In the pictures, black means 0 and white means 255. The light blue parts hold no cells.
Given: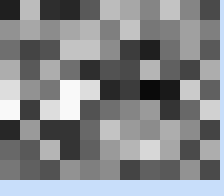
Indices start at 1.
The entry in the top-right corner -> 74
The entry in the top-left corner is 31
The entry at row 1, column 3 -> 46
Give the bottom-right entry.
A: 74
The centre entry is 39
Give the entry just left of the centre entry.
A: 221
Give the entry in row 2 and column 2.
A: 167
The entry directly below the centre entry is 111
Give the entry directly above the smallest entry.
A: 181
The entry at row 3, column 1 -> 111
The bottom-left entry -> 119
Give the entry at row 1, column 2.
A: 188
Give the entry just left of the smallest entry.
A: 60
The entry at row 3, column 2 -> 68
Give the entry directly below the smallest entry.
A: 154
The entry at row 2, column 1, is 146
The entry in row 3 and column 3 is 82
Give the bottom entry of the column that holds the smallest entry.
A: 96

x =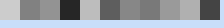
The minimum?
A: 38
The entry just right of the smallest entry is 189
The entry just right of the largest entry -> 129

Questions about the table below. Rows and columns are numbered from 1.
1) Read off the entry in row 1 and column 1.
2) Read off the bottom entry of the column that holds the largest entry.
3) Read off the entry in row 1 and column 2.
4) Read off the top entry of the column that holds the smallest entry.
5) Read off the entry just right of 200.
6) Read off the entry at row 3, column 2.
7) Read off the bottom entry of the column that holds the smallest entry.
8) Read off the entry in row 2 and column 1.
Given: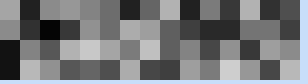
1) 165
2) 206
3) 33
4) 139
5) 165
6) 131
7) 145
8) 139

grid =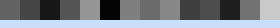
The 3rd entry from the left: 23
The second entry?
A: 69
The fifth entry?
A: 149
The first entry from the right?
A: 201

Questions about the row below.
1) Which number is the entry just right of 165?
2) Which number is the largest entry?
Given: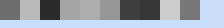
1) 173
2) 205

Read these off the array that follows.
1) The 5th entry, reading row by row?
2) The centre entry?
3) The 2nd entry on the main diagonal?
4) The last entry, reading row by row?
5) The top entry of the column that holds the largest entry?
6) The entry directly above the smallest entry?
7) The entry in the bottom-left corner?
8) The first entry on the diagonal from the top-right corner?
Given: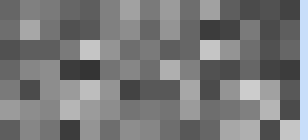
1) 94
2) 110
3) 167
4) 197
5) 75
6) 197
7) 94
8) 67
